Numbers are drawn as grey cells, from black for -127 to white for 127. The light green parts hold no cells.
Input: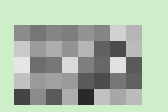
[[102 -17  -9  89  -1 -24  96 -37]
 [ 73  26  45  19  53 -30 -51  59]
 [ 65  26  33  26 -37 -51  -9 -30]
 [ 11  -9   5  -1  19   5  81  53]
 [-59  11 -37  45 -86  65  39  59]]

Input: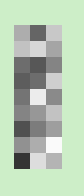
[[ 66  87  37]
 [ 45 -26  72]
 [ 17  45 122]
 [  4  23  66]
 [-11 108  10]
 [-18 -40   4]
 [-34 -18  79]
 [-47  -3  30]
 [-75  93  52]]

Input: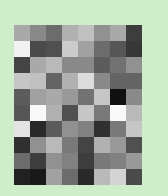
[[ 113  -53  -47   76   33  -19  -41  -72]
 [  99  -86  -35   17    1  -79   -6   70]
 [  70   64  -27   49   92    9  -27  -27]
 [  41    9  -19   49   64   17   41  -66]
 [ -19  -66   17    1  -66   -6    1   25]
 [ -35   33   41   25  -13   70 -110    9]
 [ -41  121   49  -47   70   -6  121   57]
 [ -59   41   57    9    9  -35  -13   17]
 [ -79   17   57   -6  -59   49   25  -47]
 [ -94 -102   33  -19  -86   57   84  -53]]

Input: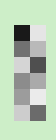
[[  85  -48]
 [  77  -20]
 [  28  107]
 [  12   42]
 [ -14   57]
 [-102  101]]

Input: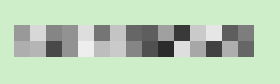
[[ 46  53 -54  18 110  61  74   5 -47 -84  94  39 -62  46 -25]
 [ 25  88   5  18  94 -10  68 -25 -33  32 -70  74 102 -33  -2]]

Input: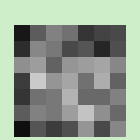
[[  15   29  -29   21   29   37    7]
 [ -35    1   -7   29   67   15  -22]
 [ -67   74   21   37  -14   45  -29]
 [ -74  -14   -7   51  -22  -22    1]
 [ -82    7   -7  -54  -42  -89  -48]
 [-104  -35    1  -14  -74  -60  -54]
 [-112  -42  -67  -48   21  -54    7]]

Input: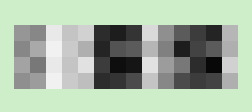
[[  35   -7  105   68   97  -67 -113 -106   97   28   -7  -83 -119   81]
 [  22    7  105   68   81  -83  -98  -75   89   15  -36  -67  -91   54]
 [  15   28  113   74   62  -83  -75  -52   68    7  -52  -67  -60   47]
 [   7   41  113   74   47  -91  -44  -36   54    0  -98  -60  -36   47]]
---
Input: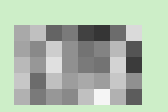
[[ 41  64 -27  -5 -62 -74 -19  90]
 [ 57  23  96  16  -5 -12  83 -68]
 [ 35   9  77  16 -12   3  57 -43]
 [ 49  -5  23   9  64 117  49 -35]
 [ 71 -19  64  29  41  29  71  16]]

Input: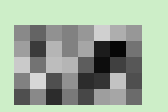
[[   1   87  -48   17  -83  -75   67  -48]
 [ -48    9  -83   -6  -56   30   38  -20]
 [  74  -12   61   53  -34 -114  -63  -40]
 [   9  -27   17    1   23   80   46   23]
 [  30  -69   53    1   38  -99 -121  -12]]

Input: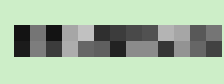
[[-100   -2  -67   45  -25  -32  -93   11   11  -74   19  -25  -61]
 [-108  -10 -108   38   65  -80  -67  -54  -46   52   38  -39  -10]]

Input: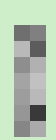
[[ 36  65]
 [ 29  57]
 [ 14  49]
 [  6  42]
 [-16   0]
 [ 57 -35]
 [ 22 -70]]

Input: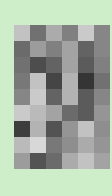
[[ 58  88  -7  14  43  21]
 [  6  74 -28  51 -36   6]
 [ -7  66 -58  51 -74 -14]
 [ 74  58  35 -20 -36  21]
 [-66  51 -44  21  66  14]
 [-20  28   0  35 -28   6]
 [ 66 -14  43   0  74   6]
 [ 28 -44 -20  43  66  35]
 [-14 -50 -28  35 -36   0]]

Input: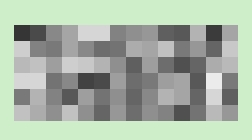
[[ 86  86 -12   8 -61 -53  30 -18  -6  30  37 -39 107  -6]
 [ 57  65  30  78  72  51  15 -32  30 -18 -47 -26  44  57]
 [ -6  51   2 -39  30 -12  15 -26   8  51  37 -26  86 -32]
 [ 65  44  15  65  15 -26  23 -18  15   2 -47 -12  57  23]
 [ 78   2  -6  37   8 -18 -12  44  37  65  -6  23 -26  72]
 [-74 -53   8  37  86  86   2  15  23 -32 -39  51 -68  37]]

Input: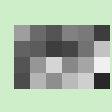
[[-51  52  14  58  79 -87]
 [-43  22  85   8  37 112]
 [ 30 -21 -43   1  -6 -66]
 [-29 -35 -66 -58 -13  66]]
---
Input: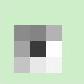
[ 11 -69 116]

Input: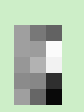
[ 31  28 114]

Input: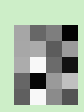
[ 38  43 -20  64]

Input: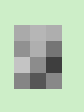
[ 42  47 -65]

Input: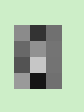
[ 11  17 -12]

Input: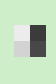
[108 -55]
